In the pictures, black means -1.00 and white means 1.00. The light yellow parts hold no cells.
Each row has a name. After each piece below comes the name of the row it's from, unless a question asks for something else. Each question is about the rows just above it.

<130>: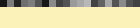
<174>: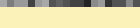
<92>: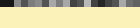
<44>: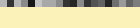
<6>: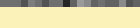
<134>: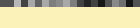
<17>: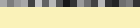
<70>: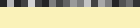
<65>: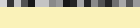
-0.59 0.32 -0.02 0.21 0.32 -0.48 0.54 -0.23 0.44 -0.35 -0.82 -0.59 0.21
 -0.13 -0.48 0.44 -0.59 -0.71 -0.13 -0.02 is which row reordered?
<17>
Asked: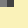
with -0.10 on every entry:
-0.12 -0.58
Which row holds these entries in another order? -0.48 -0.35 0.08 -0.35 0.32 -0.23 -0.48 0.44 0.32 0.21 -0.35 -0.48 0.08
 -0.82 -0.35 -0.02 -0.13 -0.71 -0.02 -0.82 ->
<130>
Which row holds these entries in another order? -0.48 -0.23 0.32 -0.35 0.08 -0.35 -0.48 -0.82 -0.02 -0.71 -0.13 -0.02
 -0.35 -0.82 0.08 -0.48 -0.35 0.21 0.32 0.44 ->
<130>
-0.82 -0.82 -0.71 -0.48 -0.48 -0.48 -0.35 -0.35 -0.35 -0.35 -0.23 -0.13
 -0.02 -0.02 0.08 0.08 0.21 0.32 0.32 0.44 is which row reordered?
<130>
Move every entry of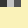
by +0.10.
-0.49 0.64 -0.25

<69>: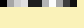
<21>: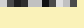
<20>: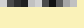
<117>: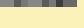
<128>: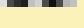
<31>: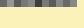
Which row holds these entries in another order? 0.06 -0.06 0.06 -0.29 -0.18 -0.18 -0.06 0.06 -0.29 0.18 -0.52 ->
<31>
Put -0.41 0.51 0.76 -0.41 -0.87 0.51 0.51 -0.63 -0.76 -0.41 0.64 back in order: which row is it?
<21>
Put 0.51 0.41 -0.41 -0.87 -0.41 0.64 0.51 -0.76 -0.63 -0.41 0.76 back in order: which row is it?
<128>
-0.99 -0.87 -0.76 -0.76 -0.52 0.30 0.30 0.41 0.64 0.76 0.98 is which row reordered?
<69>
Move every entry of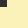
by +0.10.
-0.53
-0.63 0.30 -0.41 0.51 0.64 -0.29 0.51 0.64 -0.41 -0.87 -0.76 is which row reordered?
<20>

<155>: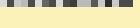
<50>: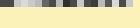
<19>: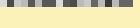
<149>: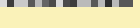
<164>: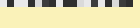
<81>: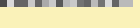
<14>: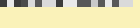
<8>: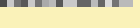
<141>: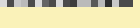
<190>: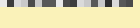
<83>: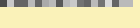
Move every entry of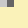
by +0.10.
0.68 -0.11
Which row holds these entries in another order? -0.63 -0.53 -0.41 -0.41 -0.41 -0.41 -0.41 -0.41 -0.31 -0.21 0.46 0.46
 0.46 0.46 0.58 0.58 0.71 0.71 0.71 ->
<141>
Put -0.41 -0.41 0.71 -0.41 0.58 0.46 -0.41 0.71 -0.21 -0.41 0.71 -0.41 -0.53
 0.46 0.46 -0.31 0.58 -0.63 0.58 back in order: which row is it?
<155>
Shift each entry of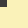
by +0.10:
-0.43

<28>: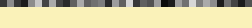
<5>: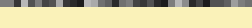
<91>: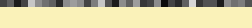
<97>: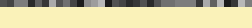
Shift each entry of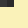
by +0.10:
-0.47 -0.57
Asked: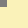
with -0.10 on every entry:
-0.12
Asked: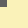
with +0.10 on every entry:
-0.15
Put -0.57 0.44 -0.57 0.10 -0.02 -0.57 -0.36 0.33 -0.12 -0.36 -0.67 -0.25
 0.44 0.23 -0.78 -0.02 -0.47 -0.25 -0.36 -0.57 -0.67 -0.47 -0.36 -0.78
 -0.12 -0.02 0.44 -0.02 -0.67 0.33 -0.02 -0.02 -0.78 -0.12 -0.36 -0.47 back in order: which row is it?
<97>

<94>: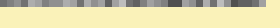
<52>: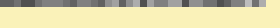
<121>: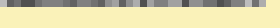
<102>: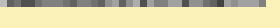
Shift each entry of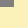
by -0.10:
-0.10 -0.10
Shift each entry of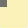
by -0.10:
-0.21
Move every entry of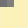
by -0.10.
-0.21 -0.10
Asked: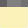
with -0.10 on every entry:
-0.34 -0.10 -0.10 -0.21
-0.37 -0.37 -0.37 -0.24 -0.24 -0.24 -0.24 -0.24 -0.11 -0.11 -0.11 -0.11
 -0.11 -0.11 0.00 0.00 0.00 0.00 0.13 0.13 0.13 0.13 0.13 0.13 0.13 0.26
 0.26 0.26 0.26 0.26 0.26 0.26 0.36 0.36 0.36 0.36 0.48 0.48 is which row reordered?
<94>
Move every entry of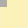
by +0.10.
0.46

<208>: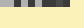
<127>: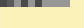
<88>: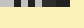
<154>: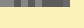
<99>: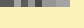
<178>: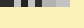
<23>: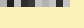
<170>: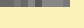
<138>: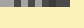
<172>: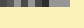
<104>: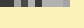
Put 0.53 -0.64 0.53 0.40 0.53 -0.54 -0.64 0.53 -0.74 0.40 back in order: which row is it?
<23>
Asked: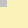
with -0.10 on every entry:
0.43
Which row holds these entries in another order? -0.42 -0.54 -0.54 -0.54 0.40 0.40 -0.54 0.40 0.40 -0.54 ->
<208>
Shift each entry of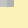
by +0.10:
0.63 0.50
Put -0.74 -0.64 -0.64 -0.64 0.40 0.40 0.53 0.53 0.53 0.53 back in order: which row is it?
<178>

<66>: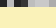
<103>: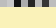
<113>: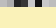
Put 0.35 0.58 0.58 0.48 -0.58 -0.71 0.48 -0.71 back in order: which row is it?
<66>
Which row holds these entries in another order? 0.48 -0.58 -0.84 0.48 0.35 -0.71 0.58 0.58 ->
<113>
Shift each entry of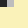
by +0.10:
-0.61 0.58

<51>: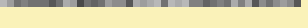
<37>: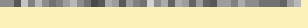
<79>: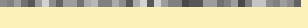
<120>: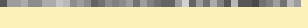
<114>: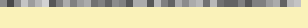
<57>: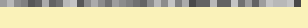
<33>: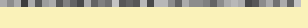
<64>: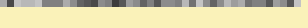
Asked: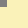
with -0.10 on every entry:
-0.10
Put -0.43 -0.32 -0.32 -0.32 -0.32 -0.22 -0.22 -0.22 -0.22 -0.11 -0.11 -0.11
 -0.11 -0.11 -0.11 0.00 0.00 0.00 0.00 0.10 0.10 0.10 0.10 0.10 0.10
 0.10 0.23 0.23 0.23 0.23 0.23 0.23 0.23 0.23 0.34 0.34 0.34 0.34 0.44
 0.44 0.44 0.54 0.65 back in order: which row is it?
<37>

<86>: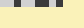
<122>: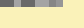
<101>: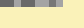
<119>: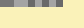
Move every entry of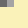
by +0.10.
-0.08 0.39
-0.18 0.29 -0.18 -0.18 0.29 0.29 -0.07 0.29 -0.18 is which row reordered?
<101>
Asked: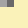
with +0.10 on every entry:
0.39 -0.08
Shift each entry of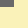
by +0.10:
-0.08 -0.08

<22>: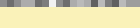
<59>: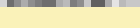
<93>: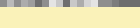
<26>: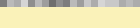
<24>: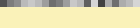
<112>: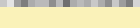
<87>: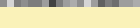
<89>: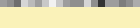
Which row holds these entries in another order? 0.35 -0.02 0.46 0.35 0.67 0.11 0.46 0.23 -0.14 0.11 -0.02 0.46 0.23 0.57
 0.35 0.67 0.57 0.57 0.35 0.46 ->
<26>
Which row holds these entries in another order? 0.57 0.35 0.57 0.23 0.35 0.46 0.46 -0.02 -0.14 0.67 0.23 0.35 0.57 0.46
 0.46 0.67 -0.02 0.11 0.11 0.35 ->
<26>

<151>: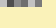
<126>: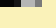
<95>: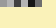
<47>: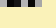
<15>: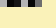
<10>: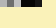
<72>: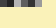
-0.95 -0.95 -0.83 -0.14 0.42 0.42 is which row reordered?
<15>
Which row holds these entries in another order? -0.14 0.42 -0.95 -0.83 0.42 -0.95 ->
<15>

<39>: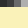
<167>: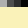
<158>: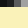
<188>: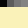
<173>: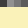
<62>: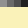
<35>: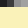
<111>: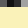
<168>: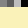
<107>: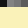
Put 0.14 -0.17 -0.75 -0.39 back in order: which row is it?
<62>
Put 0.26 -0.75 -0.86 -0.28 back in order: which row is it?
<158>
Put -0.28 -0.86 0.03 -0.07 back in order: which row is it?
<107>

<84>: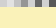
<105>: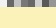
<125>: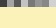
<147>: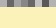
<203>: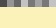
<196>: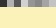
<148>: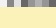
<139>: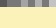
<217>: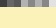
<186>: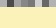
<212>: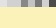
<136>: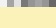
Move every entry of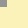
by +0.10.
0.27
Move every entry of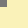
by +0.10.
0.04
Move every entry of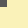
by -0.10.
-0.41

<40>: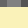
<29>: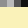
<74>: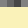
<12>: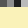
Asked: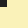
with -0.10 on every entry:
-0.85
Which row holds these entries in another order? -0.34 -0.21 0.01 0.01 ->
<40>
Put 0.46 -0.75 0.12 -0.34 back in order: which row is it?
<12>
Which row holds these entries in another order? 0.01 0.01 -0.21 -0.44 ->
<74>
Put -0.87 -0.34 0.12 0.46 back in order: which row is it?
<29>
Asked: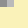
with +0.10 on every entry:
0.22 0.56
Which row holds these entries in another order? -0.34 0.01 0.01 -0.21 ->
<40>

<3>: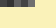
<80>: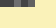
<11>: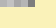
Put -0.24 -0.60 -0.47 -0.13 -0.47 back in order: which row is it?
<3>
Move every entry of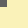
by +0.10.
-0.14

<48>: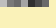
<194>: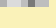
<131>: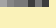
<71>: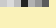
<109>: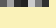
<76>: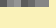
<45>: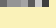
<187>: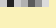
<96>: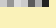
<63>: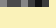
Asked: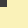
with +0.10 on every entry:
-0.42
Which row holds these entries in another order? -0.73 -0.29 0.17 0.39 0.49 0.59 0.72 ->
<71>
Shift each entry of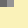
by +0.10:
-0.07 0.27
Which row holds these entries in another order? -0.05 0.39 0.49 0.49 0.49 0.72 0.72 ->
<194>

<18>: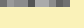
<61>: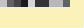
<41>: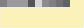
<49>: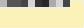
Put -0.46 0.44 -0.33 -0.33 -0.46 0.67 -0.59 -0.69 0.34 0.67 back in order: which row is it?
<49>
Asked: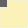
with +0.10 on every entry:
-0.13

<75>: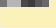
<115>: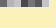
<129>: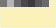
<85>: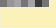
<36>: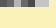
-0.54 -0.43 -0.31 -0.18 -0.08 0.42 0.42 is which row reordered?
<75>
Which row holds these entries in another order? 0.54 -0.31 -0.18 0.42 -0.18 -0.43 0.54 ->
<36>

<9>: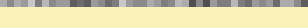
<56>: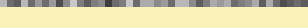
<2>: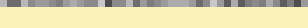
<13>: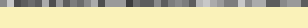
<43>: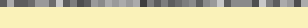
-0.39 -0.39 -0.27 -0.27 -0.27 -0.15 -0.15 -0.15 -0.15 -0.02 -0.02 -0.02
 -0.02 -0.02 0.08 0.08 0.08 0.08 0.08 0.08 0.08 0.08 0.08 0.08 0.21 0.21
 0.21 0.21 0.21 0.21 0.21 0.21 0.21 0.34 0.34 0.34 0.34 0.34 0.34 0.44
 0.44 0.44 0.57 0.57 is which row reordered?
<2>
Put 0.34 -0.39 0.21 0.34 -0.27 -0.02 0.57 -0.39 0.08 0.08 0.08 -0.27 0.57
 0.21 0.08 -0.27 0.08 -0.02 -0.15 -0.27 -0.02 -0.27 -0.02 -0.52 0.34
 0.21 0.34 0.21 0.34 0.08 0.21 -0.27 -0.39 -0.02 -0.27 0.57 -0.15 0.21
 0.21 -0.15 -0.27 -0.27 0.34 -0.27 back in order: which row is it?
<43>

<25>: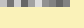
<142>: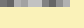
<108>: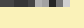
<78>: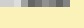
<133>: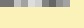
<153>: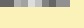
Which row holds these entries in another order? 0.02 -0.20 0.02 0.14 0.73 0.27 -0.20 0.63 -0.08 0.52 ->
<25>
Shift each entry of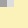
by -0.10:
0.17 0.63
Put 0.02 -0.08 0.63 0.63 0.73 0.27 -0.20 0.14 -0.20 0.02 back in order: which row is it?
<78>

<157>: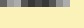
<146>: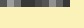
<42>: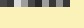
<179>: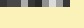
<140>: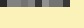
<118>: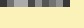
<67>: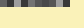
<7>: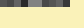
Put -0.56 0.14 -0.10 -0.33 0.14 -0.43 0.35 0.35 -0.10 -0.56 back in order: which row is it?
<118>
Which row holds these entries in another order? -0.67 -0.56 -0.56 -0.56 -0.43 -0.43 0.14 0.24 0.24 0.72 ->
<42>
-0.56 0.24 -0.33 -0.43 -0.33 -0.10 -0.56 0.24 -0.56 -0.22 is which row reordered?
<67>
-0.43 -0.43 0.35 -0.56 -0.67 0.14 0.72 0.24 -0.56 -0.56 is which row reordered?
<179>
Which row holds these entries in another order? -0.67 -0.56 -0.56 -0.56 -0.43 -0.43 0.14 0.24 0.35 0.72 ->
<179>
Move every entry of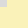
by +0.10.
0.82
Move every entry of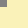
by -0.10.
-0.08

